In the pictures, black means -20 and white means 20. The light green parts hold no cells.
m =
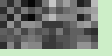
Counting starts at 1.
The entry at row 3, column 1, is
-5
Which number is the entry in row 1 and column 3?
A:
-3
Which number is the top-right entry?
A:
9
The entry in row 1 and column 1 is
-5
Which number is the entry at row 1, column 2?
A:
-13
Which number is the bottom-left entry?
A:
-13
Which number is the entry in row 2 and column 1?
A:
-13
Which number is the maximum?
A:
11
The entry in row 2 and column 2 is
-1
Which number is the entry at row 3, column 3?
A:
1
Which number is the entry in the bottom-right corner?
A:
-3

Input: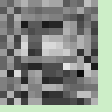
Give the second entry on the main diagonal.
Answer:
4
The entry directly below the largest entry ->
-10
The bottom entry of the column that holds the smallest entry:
-12
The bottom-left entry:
6
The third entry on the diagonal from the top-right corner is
-10
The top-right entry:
4
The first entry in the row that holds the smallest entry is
8
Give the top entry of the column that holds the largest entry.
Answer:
-6
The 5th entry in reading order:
2
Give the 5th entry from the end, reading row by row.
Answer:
-10
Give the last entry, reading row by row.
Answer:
8
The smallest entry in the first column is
-8
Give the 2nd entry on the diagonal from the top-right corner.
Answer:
-2
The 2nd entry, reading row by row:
-4
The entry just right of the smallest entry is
10
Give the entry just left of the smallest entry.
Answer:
-6
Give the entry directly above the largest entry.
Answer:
-2
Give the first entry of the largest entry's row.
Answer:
-4
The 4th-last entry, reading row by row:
-8
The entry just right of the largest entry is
10
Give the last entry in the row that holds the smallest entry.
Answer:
6
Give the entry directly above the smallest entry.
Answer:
6
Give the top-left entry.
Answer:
0
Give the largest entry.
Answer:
16
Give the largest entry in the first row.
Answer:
10

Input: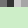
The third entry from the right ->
-12
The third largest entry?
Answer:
-2

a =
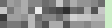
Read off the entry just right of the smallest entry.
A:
-3
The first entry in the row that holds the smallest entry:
11
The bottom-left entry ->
-5
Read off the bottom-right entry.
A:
5
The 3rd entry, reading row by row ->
3
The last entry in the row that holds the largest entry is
11
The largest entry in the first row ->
11
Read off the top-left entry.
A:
-3
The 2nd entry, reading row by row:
5
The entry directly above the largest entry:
1
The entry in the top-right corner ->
-3
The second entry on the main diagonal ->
-1
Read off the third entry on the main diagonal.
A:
5
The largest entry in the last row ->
9
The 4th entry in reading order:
7
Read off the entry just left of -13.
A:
-9
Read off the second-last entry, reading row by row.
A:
5
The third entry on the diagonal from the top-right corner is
11

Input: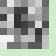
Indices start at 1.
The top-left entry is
-2
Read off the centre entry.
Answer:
-10
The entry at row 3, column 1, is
-10
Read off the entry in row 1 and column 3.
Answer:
6
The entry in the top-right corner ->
-4
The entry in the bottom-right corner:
10
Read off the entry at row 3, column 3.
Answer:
-12
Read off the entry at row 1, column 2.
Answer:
16
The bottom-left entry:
16
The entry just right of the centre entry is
-6
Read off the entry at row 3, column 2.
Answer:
14

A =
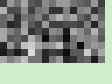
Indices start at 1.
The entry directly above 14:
12
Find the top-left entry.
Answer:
-10
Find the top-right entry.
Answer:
-10
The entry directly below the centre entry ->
-4
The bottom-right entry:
-2
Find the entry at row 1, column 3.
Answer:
-2
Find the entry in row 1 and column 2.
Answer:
4
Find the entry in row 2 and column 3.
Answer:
-8
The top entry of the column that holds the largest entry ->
-6
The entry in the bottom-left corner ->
6
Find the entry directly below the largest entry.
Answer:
-2
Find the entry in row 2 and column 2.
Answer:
-8
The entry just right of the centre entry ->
0
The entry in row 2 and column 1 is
8
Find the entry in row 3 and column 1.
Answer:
-4
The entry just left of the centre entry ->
-12
